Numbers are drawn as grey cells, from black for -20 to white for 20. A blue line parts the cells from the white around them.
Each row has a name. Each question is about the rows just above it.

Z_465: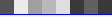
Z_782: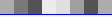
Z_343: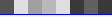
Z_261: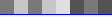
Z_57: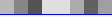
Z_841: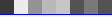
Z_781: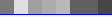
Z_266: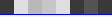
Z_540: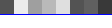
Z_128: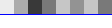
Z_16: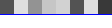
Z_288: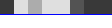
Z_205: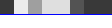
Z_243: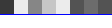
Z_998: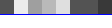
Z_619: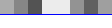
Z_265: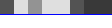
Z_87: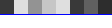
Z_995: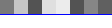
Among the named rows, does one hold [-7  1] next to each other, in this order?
yes
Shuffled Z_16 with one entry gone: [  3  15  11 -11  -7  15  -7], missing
[13]
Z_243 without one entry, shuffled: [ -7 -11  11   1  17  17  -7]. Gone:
[-3]
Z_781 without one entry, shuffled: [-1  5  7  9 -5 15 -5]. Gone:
[-9]
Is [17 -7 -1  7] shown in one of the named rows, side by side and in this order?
no

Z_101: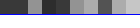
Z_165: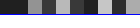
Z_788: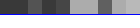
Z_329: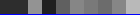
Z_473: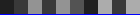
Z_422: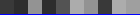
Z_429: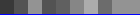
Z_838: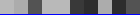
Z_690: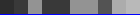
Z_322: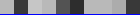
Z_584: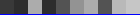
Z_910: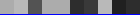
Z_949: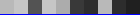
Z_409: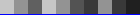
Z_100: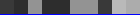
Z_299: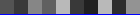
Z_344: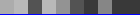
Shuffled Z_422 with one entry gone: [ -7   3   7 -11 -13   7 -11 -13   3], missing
[5]
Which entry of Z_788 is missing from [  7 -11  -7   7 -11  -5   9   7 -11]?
[-9]
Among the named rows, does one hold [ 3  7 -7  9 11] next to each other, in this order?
yes

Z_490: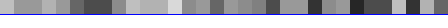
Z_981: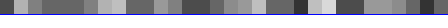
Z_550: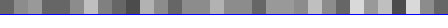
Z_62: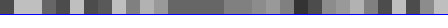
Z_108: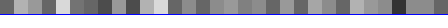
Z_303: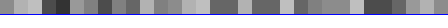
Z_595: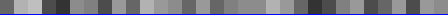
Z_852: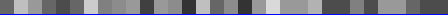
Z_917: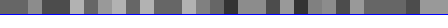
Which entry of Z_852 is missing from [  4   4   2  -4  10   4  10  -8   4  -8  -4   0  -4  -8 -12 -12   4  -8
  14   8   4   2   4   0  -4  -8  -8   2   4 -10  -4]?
[12]
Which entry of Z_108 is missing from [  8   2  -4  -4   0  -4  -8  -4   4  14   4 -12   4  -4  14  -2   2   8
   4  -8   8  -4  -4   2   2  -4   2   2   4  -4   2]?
[6]
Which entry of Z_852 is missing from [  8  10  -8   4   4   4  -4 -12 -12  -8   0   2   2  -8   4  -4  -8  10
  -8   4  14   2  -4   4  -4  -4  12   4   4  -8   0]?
[-10]
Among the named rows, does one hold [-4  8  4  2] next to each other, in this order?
yes
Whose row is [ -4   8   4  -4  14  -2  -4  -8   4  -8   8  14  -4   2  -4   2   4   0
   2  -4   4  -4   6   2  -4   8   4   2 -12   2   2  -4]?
Z_108
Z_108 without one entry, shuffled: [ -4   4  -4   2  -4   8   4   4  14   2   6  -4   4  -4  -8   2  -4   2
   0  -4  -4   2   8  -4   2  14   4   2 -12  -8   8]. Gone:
[-2]
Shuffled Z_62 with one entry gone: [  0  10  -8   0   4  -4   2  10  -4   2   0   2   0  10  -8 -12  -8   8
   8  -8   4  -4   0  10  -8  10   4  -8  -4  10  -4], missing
[-6]

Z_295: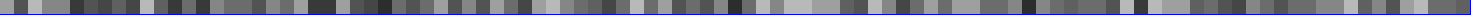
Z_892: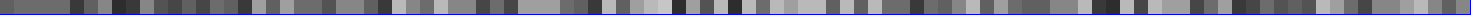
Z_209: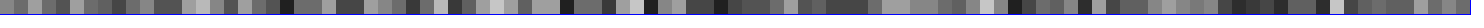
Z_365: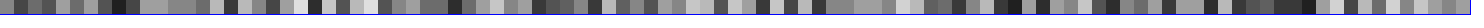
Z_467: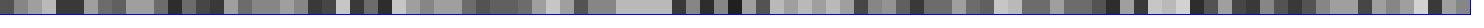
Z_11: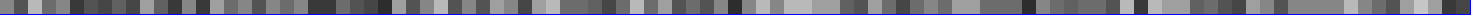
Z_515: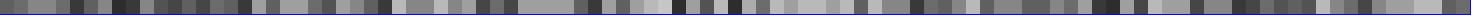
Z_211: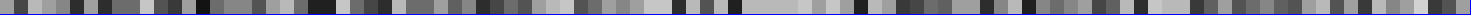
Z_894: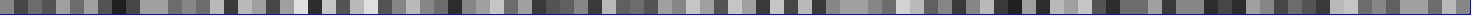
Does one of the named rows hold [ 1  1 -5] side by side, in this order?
yes
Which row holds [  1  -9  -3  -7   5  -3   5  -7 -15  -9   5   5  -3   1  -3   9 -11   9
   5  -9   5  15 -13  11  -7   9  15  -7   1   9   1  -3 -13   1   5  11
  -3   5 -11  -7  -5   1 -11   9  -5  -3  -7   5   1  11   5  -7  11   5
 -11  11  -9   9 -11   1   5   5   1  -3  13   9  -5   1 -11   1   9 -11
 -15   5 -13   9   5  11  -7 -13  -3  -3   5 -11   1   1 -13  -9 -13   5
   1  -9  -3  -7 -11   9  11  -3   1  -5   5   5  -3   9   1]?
Z_894
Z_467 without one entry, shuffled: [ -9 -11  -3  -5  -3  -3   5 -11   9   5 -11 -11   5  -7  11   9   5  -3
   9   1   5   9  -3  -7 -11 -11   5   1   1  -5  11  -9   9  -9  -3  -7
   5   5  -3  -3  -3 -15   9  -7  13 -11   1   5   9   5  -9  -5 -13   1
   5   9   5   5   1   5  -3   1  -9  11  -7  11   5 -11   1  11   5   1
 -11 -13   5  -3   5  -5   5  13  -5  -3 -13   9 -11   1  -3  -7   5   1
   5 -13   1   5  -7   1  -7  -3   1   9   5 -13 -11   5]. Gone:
[3]
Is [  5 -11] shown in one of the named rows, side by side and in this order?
yes
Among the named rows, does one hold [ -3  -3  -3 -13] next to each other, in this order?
yes
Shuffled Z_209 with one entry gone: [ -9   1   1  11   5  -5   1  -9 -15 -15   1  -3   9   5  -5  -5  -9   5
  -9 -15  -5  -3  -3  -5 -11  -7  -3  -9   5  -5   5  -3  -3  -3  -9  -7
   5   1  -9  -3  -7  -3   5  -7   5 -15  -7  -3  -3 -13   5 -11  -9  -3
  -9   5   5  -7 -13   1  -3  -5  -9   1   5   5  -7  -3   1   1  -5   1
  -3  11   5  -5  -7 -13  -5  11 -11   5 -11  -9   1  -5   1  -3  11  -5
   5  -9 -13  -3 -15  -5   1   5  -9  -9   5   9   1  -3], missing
[-1]
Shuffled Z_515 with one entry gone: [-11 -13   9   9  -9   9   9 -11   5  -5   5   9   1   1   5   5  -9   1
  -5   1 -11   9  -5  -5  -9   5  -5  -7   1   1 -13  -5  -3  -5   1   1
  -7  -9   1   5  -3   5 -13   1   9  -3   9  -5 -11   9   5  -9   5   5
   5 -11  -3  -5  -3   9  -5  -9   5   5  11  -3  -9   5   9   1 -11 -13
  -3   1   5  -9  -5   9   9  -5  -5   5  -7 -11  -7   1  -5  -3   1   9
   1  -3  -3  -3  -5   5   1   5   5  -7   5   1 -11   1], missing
[7]

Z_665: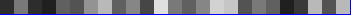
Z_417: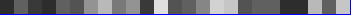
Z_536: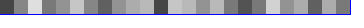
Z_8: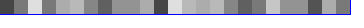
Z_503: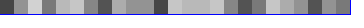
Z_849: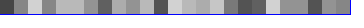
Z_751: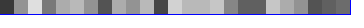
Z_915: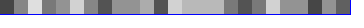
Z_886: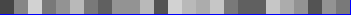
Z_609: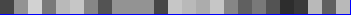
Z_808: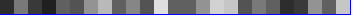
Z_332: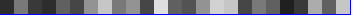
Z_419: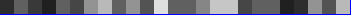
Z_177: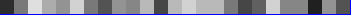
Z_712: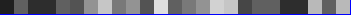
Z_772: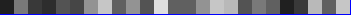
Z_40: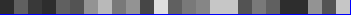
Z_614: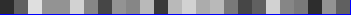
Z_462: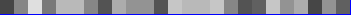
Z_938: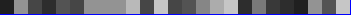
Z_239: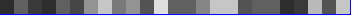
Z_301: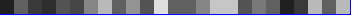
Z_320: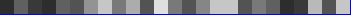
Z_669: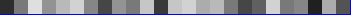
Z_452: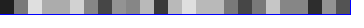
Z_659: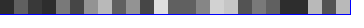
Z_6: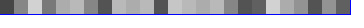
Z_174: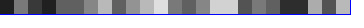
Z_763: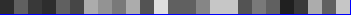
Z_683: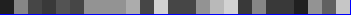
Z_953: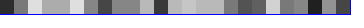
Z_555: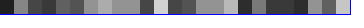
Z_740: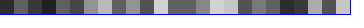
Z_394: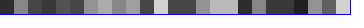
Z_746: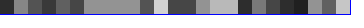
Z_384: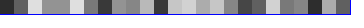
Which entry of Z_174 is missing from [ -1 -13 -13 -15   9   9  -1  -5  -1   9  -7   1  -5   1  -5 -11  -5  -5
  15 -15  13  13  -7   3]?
[7]
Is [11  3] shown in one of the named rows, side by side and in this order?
yes
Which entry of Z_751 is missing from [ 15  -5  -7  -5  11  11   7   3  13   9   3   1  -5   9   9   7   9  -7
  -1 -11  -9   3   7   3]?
[-3]
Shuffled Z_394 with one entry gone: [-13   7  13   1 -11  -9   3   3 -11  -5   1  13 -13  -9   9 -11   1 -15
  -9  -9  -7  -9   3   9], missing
[5]

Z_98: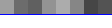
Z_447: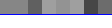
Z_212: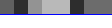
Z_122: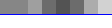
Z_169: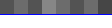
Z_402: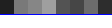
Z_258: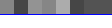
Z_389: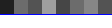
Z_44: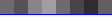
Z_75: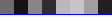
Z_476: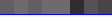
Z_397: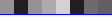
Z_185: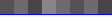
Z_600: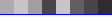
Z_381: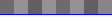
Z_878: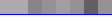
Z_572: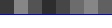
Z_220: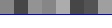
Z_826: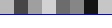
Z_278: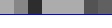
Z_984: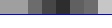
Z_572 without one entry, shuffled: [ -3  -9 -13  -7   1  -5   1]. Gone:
[-11]
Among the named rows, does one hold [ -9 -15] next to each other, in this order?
no
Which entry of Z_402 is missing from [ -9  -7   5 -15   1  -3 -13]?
[-1]
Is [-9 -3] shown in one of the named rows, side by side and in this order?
yes
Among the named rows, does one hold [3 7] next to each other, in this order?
yes

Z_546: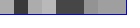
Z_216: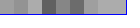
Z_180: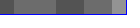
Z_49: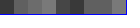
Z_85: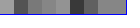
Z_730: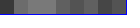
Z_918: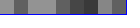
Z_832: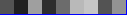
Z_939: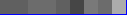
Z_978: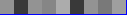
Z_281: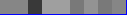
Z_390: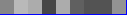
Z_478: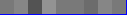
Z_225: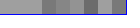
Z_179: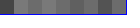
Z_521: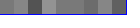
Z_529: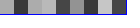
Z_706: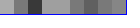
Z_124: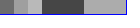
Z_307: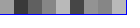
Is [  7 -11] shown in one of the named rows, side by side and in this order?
yes
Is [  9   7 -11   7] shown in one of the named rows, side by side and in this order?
no

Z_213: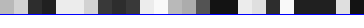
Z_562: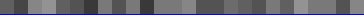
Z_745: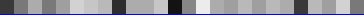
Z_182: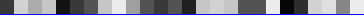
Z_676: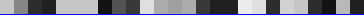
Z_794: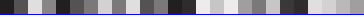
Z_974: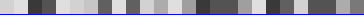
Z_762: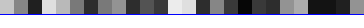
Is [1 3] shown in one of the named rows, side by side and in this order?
yes
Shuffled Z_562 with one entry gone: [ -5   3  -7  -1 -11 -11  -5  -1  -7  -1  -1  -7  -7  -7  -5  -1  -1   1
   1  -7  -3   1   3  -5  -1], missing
[-9]
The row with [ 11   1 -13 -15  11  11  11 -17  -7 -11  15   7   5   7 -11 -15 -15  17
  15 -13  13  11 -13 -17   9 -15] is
Z_676
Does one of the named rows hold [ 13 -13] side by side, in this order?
yes
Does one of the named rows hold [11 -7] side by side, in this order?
yes
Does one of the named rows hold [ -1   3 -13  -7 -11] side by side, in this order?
yes
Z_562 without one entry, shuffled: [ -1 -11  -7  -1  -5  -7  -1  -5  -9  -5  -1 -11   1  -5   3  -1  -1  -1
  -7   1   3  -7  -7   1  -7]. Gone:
[-3]

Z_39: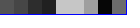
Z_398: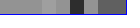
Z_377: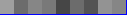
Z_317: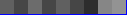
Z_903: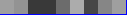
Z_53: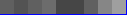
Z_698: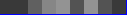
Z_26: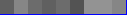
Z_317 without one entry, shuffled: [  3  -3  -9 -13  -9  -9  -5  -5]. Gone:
[1]
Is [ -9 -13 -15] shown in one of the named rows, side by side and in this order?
yes
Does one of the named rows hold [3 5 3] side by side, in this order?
yes
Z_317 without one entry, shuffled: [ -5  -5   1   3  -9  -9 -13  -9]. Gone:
[-3]
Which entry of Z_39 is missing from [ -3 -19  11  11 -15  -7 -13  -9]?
[5]
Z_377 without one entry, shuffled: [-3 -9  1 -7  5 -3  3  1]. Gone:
[-1]
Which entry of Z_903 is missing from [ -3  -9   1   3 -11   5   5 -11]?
[7]

